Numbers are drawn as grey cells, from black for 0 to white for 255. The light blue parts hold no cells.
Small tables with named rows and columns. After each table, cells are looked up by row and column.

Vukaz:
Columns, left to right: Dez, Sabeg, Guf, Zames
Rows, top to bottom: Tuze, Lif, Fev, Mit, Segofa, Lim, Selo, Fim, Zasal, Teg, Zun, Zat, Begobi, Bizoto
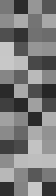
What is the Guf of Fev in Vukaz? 113
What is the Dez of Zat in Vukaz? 141
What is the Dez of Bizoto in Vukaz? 47
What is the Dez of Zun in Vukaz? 62
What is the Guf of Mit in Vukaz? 150
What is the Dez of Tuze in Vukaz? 120
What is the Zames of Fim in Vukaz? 72
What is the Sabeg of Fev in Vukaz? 50
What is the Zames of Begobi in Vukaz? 122
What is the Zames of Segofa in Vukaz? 59
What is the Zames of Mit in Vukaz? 145
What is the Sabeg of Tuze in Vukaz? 43
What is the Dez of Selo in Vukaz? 42
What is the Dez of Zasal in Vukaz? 161
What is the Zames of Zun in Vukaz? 151
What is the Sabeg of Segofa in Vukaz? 190

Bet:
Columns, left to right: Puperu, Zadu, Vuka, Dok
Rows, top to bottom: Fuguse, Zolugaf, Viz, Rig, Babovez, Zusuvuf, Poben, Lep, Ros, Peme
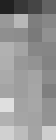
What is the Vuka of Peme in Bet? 164
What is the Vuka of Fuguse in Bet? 69
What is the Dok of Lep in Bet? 146
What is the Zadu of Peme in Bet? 188
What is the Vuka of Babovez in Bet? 147
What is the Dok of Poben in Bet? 127
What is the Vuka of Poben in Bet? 166
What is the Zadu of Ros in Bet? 165

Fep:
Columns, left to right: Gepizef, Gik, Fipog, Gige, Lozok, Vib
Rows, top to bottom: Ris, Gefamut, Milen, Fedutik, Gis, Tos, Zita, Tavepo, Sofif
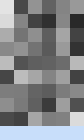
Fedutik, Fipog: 115
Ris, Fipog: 147
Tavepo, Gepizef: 142
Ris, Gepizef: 227
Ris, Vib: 153
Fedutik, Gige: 90
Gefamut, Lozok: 135
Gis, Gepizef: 188
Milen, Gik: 116
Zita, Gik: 124
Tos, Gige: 132
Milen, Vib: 67
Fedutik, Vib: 51
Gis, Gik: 83

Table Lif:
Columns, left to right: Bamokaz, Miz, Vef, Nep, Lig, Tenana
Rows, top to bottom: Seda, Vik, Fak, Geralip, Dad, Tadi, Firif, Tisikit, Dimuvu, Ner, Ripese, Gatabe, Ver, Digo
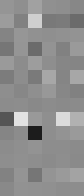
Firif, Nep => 152
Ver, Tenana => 163
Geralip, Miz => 149
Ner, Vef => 28
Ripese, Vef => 147
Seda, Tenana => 135
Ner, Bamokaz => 133
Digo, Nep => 144
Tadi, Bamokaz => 124
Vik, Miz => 129
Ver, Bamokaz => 130

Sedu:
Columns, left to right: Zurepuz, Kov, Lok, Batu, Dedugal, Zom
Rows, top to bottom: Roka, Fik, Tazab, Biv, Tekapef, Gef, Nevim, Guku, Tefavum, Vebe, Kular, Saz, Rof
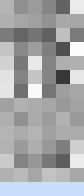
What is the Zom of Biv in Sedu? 252
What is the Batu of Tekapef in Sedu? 132
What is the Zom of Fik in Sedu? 166
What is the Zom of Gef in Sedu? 229
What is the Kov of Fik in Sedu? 166
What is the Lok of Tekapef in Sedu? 233
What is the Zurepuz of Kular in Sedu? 178
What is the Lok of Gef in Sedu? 197
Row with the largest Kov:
Rof

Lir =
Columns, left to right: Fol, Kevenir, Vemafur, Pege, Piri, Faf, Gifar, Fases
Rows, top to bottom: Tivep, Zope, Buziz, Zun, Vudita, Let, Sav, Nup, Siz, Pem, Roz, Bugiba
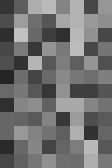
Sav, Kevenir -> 120
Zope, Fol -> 77
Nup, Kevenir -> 133
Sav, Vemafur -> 87
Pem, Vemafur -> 130
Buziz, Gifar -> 145
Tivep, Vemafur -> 173

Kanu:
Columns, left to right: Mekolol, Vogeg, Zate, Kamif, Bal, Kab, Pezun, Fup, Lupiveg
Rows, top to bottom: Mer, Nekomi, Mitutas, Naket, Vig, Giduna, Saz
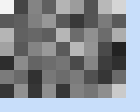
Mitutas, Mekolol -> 181
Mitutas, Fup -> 108
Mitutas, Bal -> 182
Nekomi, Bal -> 89
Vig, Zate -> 100
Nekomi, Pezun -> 84
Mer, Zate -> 132
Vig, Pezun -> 133
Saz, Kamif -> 142
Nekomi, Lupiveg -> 89
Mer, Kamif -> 96
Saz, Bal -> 54
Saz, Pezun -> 117
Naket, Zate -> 132
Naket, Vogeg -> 89

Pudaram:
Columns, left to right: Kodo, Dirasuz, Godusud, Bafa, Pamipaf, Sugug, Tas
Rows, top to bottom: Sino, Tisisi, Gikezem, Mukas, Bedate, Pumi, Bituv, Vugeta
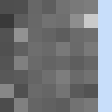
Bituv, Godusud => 106
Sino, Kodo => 78
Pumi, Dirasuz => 91
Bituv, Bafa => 102
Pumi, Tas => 114
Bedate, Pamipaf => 104
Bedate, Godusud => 106
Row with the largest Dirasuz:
Gikezem

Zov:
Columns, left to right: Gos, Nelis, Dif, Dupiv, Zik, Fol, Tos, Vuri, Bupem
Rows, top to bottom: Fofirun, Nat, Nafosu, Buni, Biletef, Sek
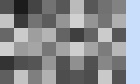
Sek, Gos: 95
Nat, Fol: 209
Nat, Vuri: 116
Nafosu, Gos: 103
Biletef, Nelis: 79
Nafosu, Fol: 63
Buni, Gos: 207
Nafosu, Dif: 158

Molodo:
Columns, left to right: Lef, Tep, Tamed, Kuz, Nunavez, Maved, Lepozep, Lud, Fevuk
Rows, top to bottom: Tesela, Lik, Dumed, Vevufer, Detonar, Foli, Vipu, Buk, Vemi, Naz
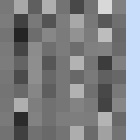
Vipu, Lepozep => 112
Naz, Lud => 161
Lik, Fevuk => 111
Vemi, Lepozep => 125
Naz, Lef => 114
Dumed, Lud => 189
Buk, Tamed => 126
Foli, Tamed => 143

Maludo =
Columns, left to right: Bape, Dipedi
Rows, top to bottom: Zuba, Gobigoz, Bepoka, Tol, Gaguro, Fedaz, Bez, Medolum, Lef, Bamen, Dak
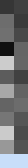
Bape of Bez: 168
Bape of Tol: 16
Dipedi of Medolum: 108
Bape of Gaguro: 204
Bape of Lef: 118
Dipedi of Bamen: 75
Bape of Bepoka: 112
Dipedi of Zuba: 64
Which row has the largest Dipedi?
Medolum

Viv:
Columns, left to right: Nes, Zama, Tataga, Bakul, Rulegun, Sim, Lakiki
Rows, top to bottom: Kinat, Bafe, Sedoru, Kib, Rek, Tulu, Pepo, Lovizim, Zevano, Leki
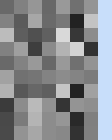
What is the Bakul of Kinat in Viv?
104
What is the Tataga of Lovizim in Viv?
186
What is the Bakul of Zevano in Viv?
140
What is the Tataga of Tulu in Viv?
117
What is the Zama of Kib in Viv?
159
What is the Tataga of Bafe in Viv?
167
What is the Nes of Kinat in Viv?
105
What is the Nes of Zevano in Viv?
73

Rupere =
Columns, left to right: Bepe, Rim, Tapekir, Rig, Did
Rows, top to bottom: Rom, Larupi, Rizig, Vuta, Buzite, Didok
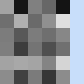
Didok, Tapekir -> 123
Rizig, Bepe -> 124
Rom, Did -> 20
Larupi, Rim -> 176
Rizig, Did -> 135
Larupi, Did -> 223
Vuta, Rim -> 61
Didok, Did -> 140
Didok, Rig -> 54
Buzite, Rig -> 132

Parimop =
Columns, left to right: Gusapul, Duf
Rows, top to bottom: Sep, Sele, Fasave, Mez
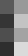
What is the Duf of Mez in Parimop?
218
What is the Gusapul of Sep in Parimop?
90
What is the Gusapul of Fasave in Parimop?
78
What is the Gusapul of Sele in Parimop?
53
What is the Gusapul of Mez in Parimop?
46
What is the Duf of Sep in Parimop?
153
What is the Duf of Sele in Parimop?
195
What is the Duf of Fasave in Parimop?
163

